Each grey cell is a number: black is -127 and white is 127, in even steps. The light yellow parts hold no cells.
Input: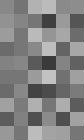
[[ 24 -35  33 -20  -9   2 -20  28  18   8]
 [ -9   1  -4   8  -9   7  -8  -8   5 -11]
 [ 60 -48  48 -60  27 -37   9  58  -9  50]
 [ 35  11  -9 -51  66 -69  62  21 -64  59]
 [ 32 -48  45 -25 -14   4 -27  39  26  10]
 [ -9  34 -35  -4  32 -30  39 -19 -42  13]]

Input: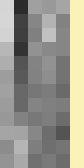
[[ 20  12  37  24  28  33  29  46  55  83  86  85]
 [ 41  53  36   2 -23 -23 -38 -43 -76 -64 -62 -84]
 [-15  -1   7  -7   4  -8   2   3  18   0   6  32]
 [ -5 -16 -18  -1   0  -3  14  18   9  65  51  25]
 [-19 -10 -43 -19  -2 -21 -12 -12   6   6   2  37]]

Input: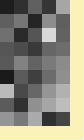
[[  21  -36   58 -101  -38  -41  -15  -32  -97]
 [  -6  -78  -54  -36    2  -51  -85   -9  -79]
 [  42   16  -24  -64  -28  -70  -42  -90  -31]
 [ -79   38   21  -19   -5  -25   88   13  -74]
 [ -58   61   49   15   11  -18  -29  -32   38]]

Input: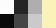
[[-117  124]
 [ -58  -90]
 [  74   46]]

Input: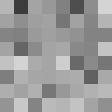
[[ 20  46  -1  66  35   4  34  54]
 [ 72  34  49  83 -26   1  15 -66]
 [  4  48  38  43  11  26  31  36]
 [ 58  -8  37  37  36  32  34  24]
 [ 53  24  42  78  40  25  -9   1]
 [ 67  40  44 -22   9  18  34 -49]
 [ 36  49 -30  10   5   3   5  13]
 [ 16  57  41  -9  68   3  52  84]]

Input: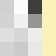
[[ 82  95  83  80]
 [ 75  86 112 123]
 [104 109  21 -65]]
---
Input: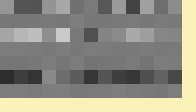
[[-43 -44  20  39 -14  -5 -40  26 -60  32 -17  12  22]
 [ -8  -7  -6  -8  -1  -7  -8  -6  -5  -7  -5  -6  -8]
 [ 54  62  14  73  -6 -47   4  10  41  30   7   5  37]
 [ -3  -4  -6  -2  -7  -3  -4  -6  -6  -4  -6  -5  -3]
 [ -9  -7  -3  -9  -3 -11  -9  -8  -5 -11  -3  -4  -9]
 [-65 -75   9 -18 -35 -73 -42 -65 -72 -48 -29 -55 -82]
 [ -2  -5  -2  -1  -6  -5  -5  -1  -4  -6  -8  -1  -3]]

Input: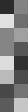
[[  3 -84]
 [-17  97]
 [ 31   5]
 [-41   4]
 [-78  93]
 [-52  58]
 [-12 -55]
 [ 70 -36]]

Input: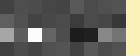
[[-49 -51 -57 -59 -38 -52 -47 -44 -61]
 [-47 -60 -55 -51 -67 -52 -56 -71 -32]
 [-34 124 -27 -50 -99 -95   7 -12  38]
 [-51 -59 -47 -43 -61 -39 -52 -45 -63]]

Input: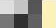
[[ 68 -42  94]
 [-79 -30  -8]]

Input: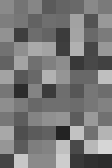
[[-11   6 -37 -27 -22   9  -5  10]
 [ -8 -29 -16 -19  34 -44  25  -1]
 [-65 -18 -27 -68  36 -22  -4  18]
 [ 15  42  35 -65  49 -57  24 -13]
 [ 36 -15   0  13 -71 -55 -62 -29]
 [-39 -23  50  21 -23 -23  63  35]
 [-83   4 -68 -17 -41  -8 -18  -9]
 [ -4 -23 -16 -16 -19  -8   2  14]
 [-34   4  16  21 -35  26 -14  -8]
 [-49 -36 -30 -92  66 -14  52  40]
 [-36  -1   3  64 -54  56  86  22]
 [ 71  10  10  77 -71 -79 -83 -59]]

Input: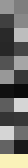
[[  -1   24]
 [   8  -63]
 [  61  -86]
 [ -58  -88]
 [  38  -44]
 [ -72   24]
 [-117 -111]
 [  85  -34]
 [ -72  -75]
 [ -17   85]
 [-101  -28]]
